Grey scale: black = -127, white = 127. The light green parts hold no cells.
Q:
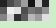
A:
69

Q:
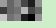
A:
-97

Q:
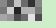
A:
-77

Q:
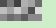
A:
35

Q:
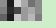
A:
-13

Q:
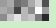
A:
83

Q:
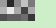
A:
66
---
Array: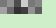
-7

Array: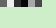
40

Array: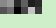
-97

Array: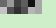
-109

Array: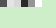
21

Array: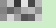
-57
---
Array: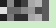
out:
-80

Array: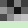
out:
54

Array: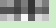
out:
12

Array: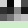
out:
49

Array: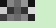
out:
-22

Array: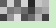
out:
94

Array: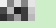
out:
29

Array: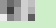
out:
33

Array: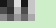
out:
26
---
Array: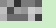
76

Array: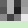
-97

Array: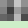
28

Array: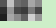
-4

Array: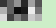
107

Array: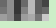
-34
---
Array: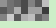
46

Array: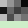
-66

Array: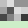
94

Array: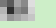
9

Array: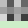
32

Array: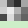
50
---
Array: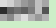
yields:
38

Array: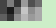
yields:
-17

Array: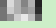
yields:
-93

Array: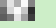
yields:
4

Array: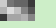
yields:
-69

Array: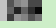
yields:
-55

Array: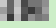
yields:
15

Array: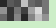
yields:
-10
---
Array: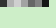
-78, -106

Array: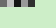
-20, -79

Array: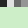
-90, 21

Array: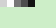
82, -109

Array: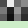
-52, -82

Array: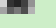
82, 51

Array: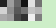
-93, -1

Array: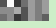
-44, -31

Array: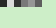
-88, -33

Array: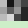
59, -90
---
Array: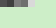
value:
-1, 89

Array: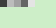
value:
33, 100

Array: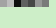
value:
-31, 62

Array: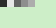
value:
-29, 102

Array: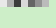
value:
89, 104

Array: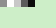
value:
72, 127

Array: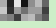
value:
-14, 101

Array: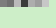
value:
-69, 71

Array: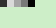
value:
36, 89

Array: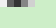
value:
-75, 112
